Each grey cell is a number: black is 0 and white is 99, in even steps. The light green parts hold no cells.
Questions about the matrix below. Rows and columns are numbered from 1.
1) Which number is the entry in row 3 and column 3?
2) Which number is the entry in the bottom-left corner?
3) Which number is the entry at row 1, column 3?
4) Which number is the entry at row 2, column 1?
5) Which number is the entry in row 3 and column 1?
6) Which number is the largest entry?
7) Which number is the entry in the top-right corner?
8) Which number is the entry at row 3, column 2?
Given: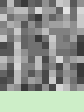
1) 56
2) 34
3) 34
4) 50
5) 78
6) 88
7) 56
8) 44

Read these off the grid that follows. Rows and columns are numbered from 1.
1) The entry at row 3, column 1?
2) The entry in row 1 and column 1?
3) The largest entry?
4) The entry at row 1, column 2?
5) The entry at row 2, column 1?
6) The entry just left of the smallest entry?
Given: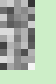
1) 80
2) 74
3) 95
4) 80
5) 42
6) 74

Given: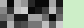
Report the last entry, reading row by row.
80
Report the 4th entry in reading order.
58
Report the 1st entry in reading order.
69
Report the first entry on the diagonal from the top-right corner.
9
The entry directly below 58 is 80
